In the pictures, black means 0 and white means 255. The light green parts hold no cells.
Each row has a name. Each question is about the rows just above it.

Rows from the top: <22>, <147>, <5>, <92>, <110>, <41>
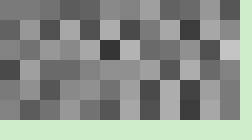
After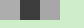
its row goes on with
[122]
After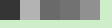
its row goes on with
[ 80 195]
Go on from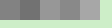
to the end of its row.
[ 53 179 106 114 144  80 195]
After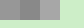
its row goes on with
[ 53 179 106 114 144  80 195]
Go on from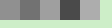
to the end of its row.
[ 67 159 122]
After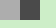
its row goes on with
[122 167  60 167 137]

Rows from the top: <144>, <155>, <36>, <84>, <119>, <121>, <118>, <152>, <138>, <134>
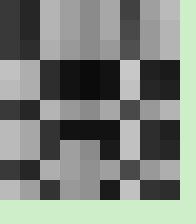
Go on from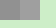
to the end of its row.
[ 73 153 174]
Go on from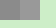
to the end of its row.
[ 80 153 180]
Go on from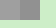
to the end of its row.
[159  73 153 174]
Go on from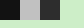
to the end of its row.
[32]
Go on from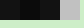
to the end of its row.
[38 32]
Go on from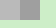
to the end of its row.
[ 51 153 145  26 193  51  45]

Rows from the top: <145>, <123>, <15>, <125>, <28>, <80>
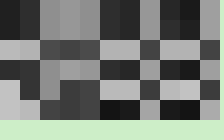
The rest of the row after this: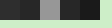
[159]
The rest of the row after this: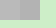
[ 75  67  75 179 179  67 179 179  67]

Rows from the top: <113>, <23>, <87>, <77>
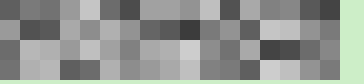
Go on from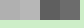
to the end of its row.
[176 141 154 169 191 129 122  95 205 191 147 122]
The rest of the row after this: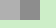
[154 169 191 129 122  95 205 191 147 122]
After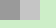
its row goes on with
[108  76 161 161 147 191  82 169 129 135  89  68]
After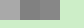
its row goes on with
[89 68]
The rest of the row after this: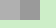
[191 161 129 169 176 205 141 114 169  68  76 108 135]
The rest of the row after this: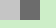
[ 76 161 161 147 191  82 169 129 135  89  68]
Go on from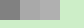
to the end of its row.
[205 141 114 169  68  76 108 135]

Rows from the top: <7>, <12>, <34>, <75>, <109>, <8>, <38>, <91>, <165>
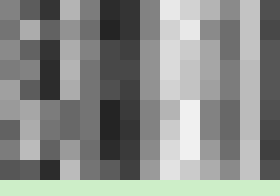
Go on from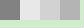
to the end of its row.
[138 195  80]
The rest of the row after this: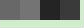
[130 180 240 130 104 187  80]
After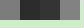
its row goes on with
[232 210 180 138 195  80]
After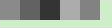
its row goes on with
[ 72  64 146 218 203 166 110 195  86]
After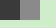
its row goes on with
[218 240 154 110 195  64]
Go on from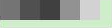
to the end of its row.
[195 160 124 187  86]
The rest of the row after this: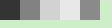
[110 195  72]

